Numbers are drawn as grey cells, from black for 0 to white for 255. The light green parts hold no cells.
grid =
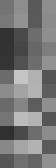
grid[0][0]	115
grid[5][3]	85
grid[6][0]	140
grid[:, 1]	[142, 146, 74, 70, 81, 197, 163, 133, 187, 74, 165, 111]
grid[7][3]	143
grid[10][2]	178
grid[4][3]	146
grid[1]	[120, 146, 90, 139]
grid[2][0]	50

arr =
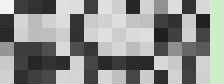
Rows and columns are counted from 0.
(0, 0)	243
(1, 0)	47
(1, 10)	192
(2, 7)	224
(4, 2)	38
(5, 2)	64
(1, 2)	187
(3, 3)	80
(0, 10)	211
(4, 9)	42
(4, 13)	61
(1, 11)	62
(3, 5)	79
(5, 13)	65
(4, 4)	44
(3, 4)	217
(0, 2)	50
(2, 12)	64
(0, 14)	216
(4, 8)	57
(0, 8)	206
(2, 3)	190
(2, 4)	206
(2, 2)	189
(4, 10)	40
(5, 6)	62
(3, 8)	213

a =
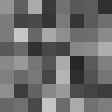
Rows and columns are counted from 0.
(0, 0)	148
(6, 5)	75
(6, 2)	99
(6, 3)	136
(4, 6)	91
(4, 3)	85
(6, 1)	61
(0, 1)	96
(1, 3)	54
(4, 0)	136
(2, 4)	142
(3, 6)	140
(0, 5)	89
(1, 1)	68
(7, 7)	125
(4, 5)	38
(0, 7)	47
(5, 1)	106
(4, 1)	153
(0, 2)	171
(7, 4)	108

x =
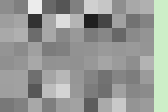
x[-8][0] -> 141
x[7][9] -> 148
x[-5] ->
[148, 139, 160, 124, 128, 146, 147, 154, 151, 154, 149]
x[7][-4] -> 170
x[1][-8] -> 167
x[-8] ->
[141, 127, 236, 104, 85, 128, 208, 198, 142, 168, 176]
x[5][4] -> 183
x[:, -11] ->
[141, 158, 169, 148, 144, 160, 159, 120]
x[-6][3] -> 168
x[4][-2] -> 142
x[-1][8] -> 201
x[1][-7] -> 221
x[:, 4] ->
[85, 221, 136, 128, 147, 183, 212, 156]
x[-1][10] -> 155
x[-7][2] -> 50
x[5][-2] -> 125
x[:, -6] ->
[128, 180, 153, 146, 145, 150, 152, 162]
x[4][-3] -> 155
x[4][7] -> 165
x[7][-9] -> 168
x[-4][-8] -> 146
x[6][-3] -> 161

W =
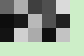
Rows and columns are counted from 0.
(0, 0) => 102
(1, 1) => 25
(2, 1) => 208
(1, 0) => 13

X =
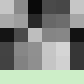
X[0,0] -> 198
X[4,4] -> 209
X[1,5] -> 166
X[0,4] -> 71
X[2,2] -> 190
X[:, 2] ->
[9, 40, 190, 144, 143]
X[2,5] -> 18
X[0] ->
[198, 138, 9, 74, 71, 198]
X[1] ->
[169, 158, 40, 104, 109, 166]

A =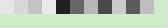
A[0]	230
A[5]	102
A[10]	190
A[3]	234

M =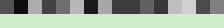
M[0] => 82
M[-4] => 189
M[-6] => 97
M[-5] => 55
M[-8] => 59
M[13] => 208

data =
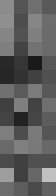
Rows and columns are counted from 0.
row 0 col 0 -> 140
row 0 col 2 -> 111
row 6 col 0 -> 112
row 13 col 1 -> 93
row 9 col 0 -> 126
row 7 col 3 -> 111
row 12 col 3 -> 192
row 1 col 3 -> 108
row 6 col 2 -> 123
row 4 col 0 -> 40
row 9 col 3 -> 85
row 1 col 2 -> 134
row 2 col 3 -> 107
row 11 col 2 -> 80
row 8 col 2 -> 70
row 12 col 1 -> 64

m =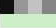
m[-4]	17
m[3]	132
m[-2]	194

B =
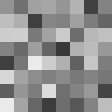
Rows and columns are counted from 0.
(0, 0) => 147
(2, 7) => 192
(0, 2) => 161
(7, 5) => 88
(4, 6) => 198
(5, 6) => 131
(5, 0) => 215
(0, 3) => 166
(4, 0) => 63
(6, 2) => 125
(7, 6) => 131
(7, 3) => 60
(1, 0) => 190
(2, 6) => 184
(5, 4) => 138
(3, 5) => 177
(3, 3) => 101
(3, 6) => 188
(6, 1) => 149
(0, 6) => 65
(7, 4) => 110
